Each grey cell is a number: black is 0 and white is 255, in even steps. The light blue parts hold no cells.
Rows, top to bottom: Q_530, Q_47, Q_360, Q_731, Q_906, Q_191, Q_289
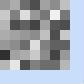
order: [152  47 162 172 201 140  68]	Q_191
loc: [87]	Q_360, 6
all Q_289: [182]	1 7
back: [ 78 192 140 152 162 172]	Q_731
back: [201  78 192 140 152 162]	Q_731

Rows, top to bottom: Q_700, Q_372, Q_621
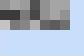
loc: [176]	Q_621, 4
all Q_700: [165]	2 6 7
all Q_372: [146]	5 7
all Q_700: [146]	1 5
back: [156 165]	Q_700

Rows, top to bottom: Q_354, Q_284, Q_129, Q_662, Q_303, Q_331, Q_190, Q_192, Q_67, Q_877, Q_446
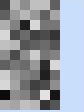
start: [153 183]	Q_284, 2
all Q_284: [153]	2 4

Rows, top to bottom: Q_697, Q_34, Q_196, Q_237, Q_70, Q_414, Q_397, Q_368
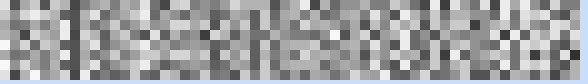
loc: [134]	Q_196, 39
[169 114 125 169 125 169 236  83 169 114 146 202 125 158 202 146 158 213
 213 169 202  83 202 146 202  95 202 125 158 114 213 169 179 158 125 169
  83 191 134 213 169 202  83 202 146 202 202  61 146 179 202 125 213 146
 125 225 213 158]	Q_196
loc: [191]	Q_196, 38

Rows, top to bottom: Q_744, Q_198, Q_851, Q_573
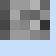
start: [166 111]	Q_198, 2
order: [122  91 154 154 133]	Q_573

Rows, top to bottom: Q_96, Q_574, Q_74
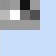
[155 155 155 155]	Q_74
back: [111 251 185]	Q_574
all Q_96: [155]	2 4
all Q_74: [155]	1 2 3 4
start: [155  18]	Q_96, 2

